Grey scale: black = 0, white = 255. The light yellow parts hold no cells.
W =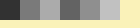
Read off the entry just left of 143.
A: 99
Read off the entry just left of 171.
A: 122
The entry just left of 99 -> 171

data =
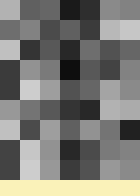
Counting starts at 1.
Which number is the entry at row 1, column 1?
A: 178
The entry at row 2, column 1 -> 110
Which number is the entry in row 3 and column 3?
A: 88
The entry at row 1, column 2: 96
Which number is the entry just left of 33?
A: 116
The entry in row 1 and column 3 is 102
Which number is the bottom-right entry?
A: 138
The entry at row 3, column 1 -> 192
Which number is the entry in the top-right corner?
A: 130
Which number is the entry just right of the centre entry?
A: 102
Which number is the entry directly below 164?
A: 178
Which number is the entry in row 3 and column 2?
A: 52
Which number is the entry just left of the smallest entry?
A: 122
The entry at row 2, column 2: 130
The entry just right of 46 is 138

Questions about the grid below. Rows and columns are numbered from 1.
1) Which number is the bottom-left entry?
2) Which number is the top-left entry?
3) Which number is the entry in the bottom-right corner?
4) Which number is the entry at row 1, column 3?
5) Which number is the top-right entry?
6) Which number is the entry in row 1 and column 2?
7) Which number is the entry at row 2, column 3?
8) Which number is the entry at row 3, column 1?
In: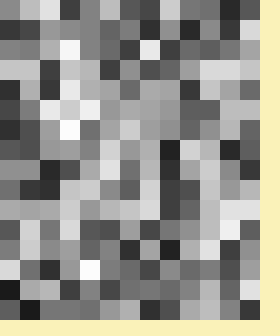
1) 94
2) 138
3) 56
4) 225
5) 87
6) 189
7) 152
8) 130

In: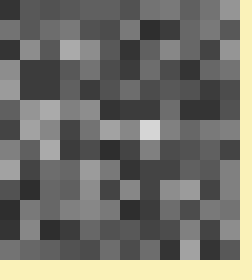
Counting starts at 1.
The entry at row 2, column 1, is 115
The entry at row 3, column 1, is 52
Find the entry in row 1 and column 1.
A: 52
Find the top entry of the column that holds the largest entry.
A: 115
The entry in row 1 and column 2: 88
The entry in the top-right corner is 149
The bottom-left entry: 115
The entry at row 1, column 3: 82
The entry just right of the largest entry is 128
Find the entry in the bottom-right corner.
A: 88
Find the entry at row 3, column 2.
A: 141

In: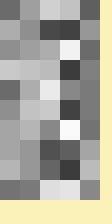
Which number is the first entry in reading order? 107
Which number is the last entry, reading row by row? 136
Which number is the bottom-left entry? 115
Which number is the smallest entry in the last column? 95
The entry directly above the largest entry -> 66
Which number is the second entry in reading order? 159
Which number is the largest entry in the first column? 201
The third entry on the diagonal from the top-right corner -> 173
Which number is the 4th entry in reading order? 194
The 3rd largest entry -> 234
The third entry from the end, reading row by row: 222
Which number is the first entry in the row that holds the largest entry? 165

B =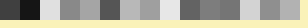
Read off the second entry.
21
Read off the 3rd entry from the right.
211
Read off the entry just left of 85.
165
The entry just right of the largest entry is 99

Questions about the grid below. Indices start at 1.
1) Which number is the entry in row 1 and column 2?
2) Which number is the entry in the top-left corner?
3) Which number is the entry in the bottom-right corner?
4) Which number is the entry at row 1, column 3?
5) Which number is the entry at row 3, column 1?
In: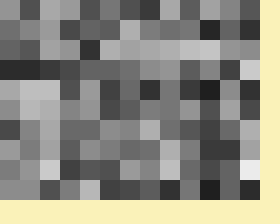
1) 80
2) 148
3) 44
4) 168
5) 99
